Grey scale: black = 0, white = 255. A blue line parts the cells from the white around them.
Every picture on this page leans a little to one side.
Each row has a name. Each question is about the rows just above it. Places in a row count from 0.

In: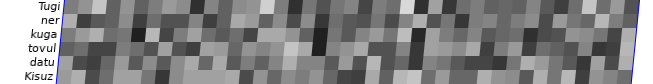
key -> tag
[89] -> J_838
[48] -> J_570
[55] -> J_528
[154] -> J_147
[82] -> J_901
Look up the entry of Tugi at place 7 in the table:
J_147
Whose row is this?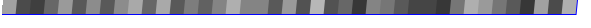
datu
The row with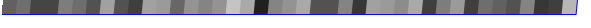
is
tovul
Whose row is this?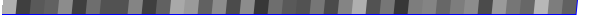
ner

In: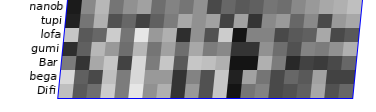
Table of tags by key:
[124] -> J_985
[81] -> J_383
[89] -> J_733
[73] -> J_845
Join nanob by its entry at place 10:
J_845
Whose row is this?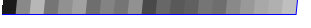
nanob
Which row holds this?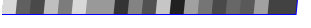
bega
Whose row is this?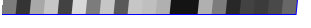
Bar
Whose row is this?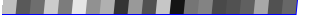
Difi

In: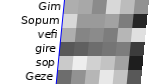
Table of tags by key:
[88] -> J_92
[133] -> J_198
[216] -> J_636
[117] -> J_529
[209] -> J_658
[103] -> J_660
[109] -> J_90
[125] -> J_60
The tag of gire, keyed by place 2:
J_90
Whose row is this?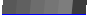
gire
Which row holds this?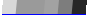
Sopum
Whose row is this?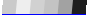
sop

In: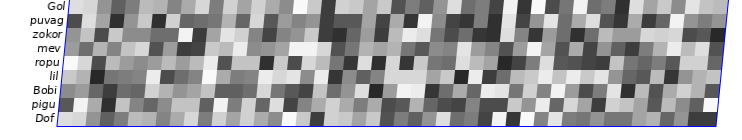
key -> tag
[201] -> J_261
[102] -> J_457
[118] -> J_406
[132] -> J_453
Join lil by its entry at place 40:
J_457
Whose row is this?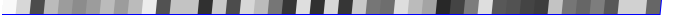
ropu

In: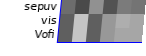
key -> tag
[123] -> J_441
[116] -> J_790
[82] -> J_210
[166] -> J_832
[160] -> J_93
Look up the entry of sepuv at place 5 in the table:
J_790
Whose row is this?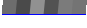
sepuv
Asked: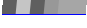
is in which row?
Vofi
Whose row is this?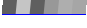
vis

